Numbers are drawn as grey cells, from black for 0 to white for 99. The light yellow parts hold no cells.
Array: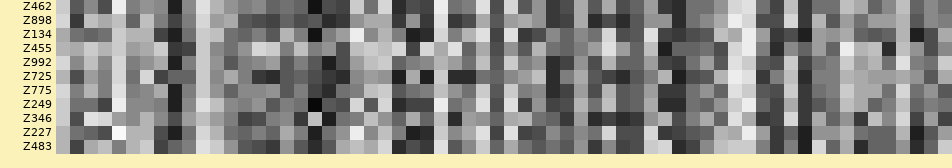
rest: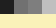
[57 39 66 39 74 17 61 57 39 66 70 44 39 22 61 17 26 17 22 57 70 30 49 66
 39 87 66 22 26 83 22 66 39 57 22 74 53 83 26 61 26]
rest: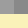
[70 53 30 61 74 61 49 26 30 49 53 22 74 12 44 49 74 57 39 66 39 74 17 61
 57 39 66 70 44 39 22 61 17 26 17 22 57 70 30 49 66 39 87 66 22 26 83 22
 66 39 57 22 74 53 83 26 61 26]
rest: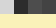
[92 44 49 87 30 83 34 57 22 30 66 34 66 30 39 61 22 17 44 44 57 83 87 44
 26 74 22 44 44 74 66 39 53 74 39 53 44]
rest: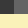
[12 57 57 70 44 39 39 70 12 34 61]
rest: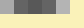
[12 30 66]
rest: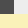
[49 57 53 12 53 87 70 57 49 53 39 44 39  7 30 26 79 44 83 17 30 26 92 44
 49 87 30 83 34 57 22 30 66 34 66 30 39 61 22 17 44 44 57 83 87 44 26 74
 22 44 44 74 66 39 53 74 39 53 44]

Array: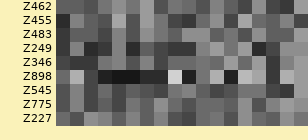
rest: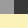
[50 60]
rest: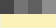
[41 32 41 41 37 55 32 50 60 55]
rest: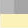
[22 68 60]
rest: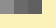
[55 45]
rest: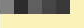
[22 50 60 45 60 17 27 55 55]

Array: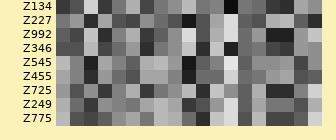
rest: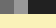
[59 76]
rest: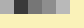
[18 76 55 37 68 18 18 50 81]
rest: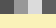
[64 46 46 32 68]
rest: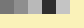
[55 37 68 18 18 50 81]
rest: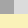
[37 32 68 72 37 18]
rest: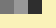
[64 32 27 55 42 32  9 32 64 85 37 32 68 72 37 18]
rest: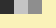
[37 68 18 18 50 81]

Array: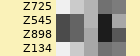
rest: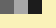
[34]
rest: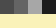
[34]
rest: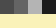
[65]
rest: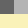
[11 65]

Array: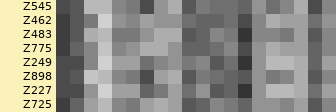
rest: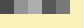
[43 43 39 57 43 52 67 29 52]
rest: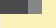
[81 62 62 43 52 57 47 52 34 43 20 57 72 72 67 39 62]

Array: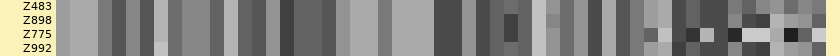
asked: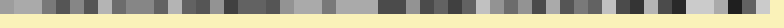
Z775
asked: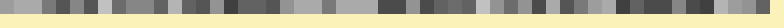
Z992
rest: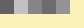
[29 66 33 47 61 66 29 38 29 29 52 29 25 70 61 57 38]
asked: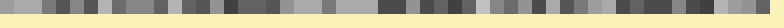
Z898
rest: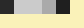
[38 79]

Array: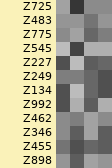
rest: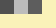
[40]
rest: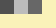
[31]
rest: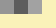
[58]
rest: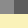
[63 36]
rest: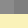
[63 54]

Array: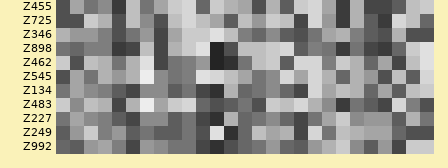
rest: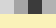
[27 27 36 74 79]
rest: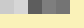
[23 45 27 23 40 79 87]
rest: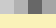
[27 74 87]

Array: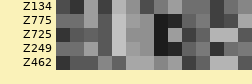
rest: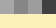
[38 70 70 34]
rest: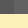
[34 75 56 56 11 61 25 38 70 70 34]

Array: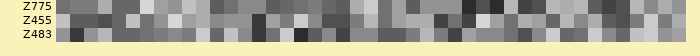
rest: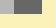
[44 48 53 48 79 40 75 53 22 44 79 17 36 53 26 53 53 36 36 48 71 48 26 62
 53 53 44 31 53 79 40 44 79 53 40 75 79 57 62]
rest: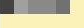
[31 53 79 40 44 79 53 40 75 79 57 62]

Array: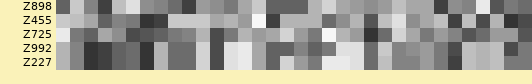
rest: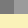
[51 33 42 60 60 33]
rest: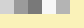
[60 20 42 82 65 47 60 51 33 42 60 60 33]
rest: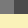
[74 70 74 29 47]
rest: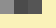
[38 47 51 70 29 47 70 60 65 82 60 47 96 70 60 20 42 82 65 47 60 51 33 42
 60 60 33]
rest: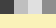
[51 42 25 60 55 47 65 78 38 38 38 70 82 65 60 55 60 74 65 65 25 55 51 91
 33 47 42]
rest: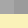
[55 60 74 65 65 25 55 51 91 33 47 42]

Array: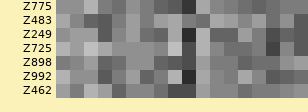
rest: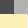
[52 43 43 48 26 52 35]
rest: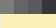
[65 52 48 43 39 43 48 48]

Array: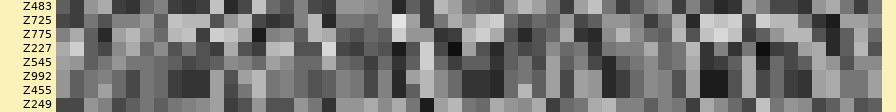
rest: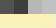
[32 32 84 28 24 37 32 11 32 80 28  6 62 32 16 37 28 32 54 41 46 20 46 50
 50 66 41 46 71 20 50 20 46  6 24 28 62 66 16 37 71 32]
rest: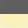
[20 37 46 28 62 37 50 28 16 37 46 54 41 46 66 20 24 37 66 16 41 28 37 66
 58 32 54 54]
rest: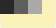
[41]
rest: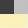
[16 28 75 41 32 50 28 24 58 58 54 50 16 37 24 71 62 41 37 32 58 71 62 46
 24 62 75 46 24 37 50 58 24 50 28 16 20 62 50 28 28 20 58 66 46 24 46]

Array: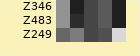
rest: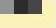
[35 12]
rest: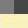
[31 84]
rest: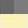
[27 31 84]
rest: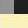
[27 35 12]
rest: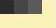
[12]
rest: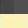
[84]

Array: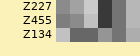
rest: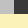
[45 71]
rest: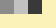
[45 71]
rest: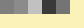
[71]
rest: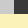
[45 71]

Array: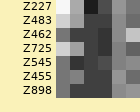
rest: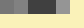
[42]
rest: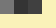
[30 50 54]
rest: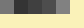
[54]
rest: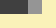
[42]
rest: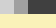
[54 42]
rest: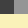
[42]
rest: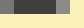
[58]

